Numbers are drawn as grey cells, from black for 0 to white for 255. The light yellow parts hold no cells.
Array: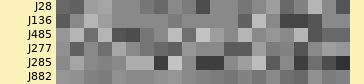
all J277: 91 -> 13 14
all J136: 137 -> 2 5 6 7 8 10 11 12 13 16 20 21
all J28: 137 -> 5 6 9 12 13 15 20
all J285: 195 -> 9
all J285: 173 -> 6 7
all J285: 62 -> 8 11 12 18

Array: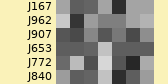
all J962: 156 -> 3
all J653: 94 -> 1 2 5 6 7
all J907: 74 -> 2 6
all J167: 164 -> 1 4 6 7

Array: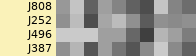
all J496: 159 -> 4 5 9
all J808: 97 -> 3 6
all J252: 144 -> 1 6 8 10

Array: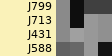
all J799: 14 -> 2
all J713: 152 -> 3

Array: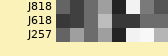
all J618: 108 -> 3 7 8
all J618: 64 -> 2
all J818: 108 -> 3
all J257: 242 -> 6

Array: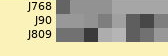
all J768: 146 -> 2 3 4
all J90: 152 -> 1 2
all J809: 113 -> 1 2 7
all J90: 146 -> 3

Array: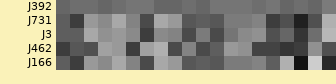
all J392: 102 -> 1 4 8 9 11 17 19
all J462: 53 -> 17

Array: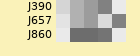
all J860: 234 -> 1 5
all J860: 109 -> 2 3
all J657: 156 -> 3
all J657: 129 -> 5

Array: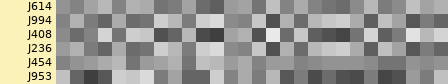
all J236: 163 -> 25
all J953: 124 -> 8 15 18 23 27

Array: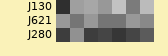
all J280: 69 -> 4 6
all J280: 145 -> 2
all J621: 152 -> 1 3 6
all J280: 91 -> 7

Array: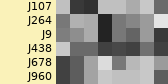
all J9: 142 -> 2
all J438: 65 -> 4 6 8
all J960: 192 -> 5 6
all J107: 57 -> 2
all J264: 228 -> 8
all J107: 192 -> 1 4 5

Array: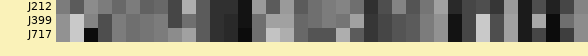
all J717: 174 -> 17 21
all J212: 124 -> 1 4 6 20
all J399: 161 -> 16 17 22 33
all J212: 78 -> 24 31 35
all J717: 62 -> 37
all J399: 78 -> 4 32

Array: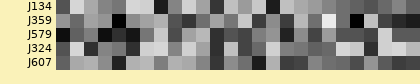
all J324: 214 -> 2 8 21 25
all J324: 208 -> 7 10 16 24
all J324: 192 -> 13
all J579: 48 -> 5 12
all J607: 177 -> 3 6 9 16

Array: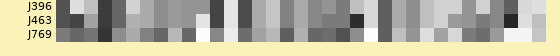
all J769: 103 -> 2 8 10 19
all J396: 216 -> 23 34
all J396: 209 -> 6 28 29 31
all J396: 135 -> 19 32
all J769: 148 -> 26
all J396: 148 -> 10 11 20 30
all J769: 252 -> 11 23

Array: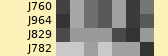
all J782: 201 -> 1 2 4
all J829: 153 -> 2 3 4 7
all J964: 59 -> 6
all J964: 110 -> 3
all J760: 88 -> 4

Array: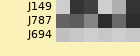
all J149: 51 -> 2 6
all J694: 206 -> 3 5
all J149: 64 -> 3
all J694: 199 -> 2 4 6
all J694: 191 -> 1

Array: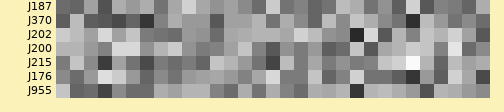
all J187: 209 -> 10 26
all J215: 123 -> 1 8 10 18 20 22
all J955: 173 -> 8 14 16 19 25 29
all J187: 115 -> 8 17 20 23
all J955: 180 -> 10 11 21 23 28
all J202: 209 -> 18 29

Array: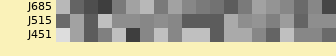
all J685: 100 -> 2
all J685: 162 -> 6 9 15
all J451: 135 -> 7 9 15 18 19
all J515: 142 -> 5 6 8 14 19 20
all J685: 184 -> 1 7
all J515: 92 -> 3 10 11 12

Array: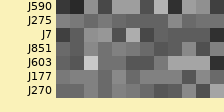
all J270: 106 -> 1 2 4 7
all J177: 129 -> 2 3 7 8 9
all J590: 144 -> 3 11
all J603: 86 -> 2 6 7
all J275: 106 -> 3 5 10
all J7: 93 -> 2 9 10 11

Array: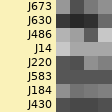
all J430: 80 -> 1 4
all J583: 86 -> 1 2 3 4
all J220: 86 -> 1
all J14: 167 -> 2 3 4
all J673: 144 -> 4
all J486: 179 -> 1

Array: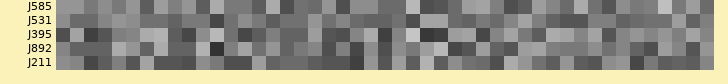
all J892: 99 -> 2 3 4 7 9 10 17 32 42
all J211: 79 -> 10 13 14 32

